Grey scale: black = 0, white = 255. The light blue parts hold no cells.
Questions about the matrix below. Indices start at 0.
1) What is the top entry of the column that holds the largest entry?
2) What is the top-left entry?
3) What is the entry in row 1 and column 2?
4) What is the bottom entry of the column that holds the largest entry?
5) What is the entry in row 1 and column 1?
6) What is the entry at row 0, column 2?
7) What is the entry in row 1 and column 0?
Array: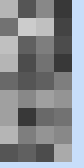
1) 85
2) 181
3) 192
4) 96
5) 204
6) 136
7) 114

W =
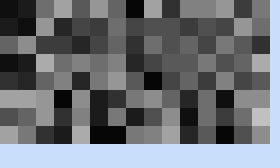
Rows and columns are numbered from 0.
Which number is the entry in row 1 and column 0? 27
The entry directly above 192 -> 141
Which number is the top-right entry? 120
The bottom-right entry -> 141
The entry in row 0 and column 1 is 27
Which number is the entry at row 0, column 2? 110
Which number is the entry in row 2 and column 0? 100
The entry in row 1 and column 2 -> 150
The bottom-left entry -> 162
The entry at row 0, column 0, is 15
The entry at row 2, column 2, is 60

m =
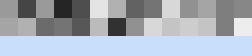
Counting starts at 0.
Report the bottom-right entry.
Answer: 237
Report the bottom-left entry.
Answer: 165
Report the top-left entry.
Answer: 154
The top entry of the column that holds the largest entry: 135
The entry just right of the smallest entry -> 78
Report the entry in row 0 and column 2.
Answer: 154
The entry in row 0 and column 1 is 69

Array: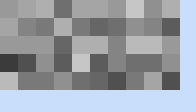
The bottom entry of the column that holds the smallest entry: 186
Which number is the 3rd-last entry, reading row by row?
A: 121
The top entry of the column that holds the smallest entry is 153
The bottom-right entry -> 80
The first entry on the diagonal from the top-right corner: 175
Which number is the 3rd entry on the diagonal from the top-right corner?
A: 186
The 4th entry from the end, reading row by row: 80
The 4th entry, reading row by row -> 111

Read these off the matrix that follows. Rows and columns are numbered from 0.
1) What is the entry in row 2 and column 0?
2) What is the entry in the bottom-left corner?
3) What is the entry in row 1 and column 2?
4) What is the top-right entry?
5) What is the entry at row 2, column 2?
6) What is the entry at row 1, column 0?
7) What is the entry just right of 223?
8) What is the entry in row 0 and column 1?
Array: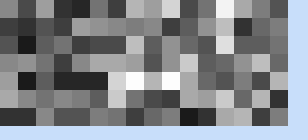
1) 83
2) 50
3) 83
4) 83
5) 93
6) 62
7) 93
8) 74
